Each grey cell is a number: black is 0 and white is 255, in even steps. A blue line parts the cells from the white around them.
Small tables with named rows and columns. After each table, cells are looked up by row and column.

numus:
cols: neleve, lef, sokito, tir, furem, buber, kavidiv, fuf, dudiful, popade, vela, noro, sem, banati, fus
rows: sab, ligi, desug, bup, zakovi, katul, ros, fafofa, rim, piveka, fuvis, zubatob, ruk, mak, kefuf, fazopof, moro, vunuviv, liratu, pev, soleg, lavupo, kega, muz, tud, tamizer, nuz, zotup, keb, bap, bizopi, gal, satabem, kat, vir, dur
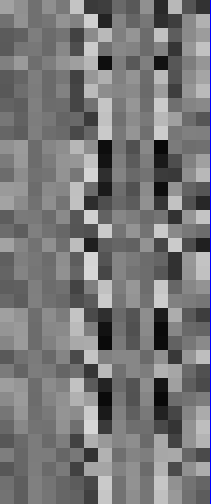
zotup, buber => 194
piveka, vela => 111
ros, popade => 138
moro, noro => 202
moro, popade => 148
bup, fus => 194
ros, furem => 130
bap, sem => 70
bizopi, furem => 146
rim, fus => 85
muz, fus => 100
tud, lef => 155
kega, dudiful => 106
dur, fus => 92
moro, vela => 115
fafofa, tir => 108

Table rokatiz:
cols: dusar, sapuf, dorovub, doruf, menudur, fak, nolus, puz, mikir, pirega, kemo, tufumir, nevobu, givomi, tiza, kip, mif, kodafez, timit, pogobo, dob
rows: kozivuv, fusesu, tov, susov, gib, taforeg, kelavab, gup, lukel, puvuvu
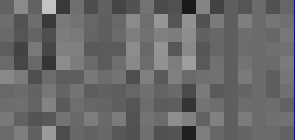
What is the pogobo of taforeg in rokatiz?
95
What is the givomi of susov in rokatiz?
137
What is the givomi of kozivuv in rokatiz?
26
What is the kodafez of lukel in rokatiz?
123
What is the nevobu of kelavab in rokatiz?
105
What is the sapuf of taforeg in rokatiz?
123
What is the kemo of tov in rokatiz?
113
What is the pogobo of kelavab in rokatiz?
95
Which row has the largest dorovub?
susov

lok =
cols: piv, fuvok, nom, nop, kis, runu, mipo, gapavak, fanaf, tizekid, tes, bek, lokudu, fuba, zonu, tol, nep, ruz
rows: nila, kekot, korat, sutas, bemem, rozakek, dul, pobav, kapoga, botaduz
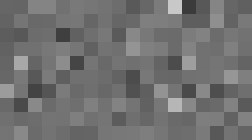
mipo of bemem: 117
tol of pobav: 106
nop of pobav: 107
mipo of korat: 111
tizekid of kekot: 105
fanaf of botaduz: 120
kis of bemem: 141
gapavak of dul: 104

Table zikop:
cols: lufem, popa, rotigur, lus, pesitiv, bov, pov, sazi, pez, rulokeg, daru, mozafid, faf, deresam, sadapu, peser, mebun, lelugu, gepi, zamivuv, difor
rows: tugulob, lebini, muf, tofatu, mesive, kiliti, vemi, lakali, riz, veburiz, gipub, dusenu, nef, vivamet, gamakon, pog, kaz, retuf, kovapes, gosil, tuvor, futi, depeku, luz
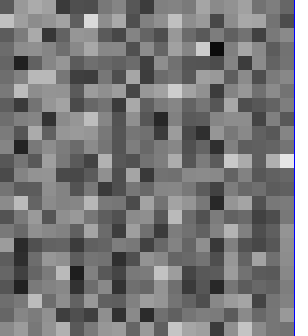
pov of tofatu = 168
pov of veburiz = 150
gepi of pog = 65
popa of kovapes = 46
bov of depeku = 79
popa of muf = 124
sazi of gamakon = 121
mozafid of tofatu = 101
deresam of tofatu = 133
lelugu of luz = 196

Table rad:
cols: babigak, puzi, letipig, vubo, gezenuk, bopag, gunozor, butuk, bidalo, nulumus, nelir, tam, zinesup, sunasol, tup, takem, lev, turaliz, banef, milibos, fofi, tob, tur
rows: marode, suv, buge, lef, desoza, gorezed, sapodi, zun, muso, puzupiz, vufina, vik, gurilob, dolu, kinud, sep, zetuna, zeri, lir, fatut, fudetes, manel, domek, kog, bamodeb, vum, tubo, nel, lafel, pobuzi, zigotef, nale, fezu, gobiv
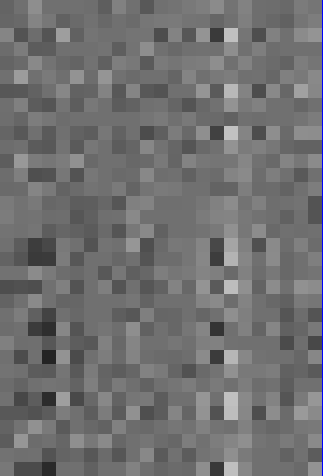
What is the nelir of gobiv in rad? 111
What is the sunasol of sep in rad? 112
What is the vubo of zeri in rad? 72
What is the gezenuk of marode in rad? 112
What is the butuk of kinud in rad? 103
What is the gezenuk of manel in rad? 101
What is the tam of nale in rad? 108
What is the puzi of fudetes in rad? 81
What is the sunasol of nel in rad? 124
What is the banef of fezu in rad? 112
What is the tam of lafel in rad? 92
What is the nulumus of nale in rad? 112
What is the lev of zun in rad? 147
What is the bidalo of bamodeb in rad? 104
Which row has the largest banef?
zetuna

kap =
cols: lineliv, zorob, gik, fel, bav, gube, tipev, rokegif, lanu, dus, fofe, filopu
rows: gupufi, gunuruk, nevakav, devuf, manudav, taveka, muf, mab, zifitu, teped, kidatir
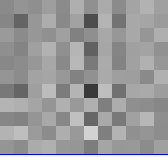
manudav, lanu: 131
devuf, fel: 178
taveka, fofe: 138
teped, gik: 155
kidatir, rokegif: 165
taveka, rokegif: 170
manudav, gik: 151
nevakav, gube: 129
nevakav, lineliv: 154
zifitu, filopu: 142
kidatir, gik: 171
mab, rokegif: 127
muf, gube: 180
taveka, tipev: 145
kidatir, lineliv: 149
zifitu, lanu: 121
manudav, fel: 167
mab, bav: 176
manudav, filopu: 151
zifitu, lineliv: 134

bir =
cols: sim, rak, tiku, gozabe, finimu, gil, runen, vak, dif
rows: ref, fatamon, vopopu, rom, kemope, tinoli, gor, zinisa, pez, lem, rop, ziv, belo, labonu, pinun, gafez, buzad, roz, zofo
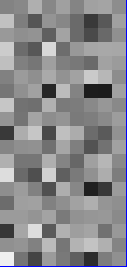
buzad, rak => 166
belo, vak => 173
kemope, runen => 106
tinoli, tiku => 143
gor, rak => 144
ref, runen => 161
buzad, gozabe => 90
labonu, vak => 56
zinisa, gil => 124
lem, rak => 173
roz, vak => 176

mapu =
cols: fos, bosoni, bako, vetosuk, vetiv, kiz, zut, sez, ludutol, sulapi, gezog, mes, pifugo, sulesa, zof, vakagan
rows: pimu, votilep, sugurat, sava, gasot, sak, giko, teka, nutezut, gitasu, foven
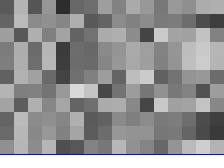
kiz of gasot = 108
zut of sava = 104
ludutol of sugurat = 175
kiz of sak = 112
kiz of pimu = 104
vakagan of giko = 157
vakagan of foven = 179
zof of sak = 152
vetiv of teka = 166
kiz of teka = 100
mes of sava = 131
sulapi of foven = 145
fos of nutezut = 100
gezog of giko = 118
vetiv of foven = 79
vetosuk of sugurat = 128
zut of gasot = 106
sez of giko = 71
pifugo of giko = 120
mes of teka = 200
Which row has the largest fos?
giko

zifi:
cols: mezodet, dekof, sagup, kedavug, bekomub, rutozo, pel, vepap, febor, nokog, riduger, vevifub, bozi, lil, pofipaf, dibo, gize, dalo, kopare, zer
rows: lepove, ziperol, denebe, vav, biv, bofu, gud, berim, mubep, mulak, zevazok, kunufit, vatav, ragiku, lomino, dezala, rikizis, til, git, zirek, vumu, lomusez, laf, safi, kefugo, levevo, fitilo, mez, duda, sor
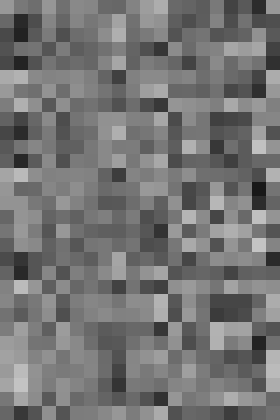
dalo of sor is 86
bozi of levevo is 108
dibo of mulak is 83
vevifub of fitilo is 134
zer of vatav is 178
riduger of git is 105
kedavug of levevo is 145
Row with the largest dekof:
mez

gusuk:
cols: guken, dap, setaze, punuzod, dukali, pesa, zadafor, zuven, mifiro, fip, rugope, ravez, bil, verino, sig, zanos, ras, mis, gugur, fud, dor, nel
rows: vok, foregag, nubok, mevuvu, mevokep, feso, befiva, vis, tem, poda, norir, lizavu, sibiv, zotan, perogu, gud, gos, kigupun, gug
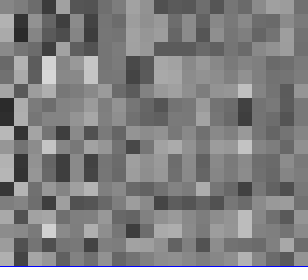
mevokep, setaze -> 92
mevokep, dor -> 110
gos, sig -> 122
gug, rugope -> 129
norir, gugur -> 133
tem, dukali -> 132
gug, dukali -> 96
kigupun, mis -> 111
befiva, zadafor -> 137
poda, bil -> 120
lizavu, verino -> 139
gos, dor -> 115
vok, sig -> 110
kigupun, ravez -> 145
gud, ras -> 148
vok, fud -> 160
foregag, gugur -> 109
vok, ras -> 118
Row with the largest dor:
kigupun

